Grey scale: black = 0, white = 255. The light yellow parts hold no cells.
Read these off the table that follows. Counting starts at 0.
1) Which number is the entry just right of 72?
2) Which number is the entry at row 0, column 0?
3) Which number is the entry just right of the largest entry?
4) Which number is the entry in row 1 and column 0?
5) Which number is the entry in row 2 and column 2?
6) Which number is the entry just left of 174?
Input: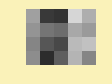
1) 186
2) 160
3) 174
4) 148
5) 72
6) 214

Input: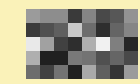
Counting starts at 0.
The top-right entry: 147
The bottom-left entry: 109
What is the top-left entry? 155
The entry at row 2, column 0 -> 233
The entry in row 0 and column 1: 141
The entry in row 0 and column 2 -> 141
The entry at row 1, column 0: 58
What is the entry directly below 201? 46
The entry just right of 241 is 127
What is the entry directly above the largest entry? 46
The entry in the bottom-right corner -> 155

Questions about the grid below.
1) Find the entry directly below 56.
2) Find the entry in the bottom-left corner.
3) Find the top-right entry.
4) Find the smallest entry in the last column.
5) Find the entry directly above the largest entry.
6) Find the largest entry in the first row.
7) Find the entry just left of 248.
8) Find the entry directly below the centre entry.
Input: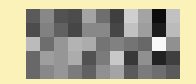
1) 90
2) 104
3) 193
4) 63
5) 28
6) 207
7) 104
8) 123

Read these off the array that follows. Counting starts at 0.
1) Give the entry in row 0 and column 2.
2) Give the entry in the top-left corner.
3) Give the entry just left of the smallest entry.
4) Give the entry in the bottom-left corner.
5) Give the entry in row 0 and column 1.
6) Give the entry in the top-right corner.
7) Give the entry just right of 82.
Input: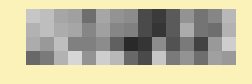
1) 166
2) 198
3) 96
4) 104
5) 190
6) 184
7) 122

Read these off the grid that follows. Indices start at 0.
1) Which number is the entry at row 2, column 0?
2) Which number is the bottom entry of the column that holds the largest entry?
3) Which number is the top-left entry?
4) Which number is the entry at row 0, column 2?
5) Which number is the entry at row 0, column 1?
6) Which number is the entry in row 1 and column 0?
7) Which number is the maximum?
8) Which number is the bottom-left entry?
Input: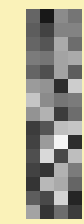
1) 101
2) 109
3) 101
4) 139
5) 24
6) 93
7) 244
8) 163

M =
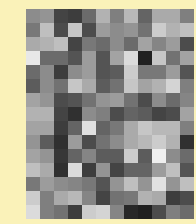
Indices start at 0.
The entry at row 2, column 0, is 170
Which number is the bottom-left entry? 219
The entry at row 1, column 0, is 120
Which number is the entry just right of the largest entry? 140
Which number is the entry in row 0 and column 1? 148
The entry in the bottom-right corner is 107
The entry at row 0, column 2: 68
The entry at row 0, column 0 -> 140
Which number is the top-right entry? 127
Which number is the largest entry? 239
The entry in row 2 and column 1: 178
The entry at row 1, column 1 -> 191
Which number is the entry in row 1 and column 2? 76
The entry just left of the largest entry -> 92

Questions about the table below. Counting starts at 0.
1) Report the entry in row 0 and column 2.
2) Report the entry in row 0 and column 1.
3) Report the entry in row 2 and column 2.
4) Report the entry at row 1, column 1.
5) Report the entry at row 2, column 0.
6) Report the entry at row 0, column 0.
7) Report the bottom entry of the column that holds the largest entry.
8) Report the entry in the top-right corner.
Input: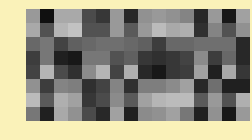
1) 169
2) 16
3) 67
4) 82
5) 104
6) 153
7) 145
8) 161

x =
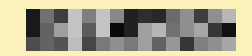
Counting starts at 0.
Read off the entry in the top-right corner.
182
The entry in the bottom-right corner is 167
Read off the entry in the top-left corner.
25
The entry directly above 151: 113
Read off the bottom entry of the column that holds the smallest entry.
143
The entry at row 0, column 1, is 113
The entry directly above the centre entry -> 33
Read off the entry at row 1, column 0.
25
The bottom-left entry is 77
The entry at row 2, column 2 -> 84
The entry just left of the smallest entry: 196
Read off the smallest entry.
10
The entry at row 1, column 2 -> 159

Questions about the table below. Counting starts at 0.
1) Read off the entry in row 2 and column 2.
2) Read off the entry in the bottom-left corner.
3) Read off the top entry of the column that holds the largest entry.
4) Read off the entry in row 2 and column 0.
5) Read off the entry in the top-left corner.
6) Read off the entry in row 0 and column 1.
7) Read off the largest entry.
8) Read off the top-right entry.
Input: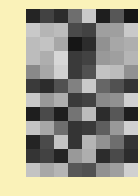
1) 167
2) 195
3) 44
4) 188
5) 36
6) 66
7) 215
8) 22

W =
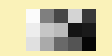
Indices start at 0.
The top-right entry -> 57
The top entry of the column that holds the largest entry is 251
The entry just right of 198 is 186
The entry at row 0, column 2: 71
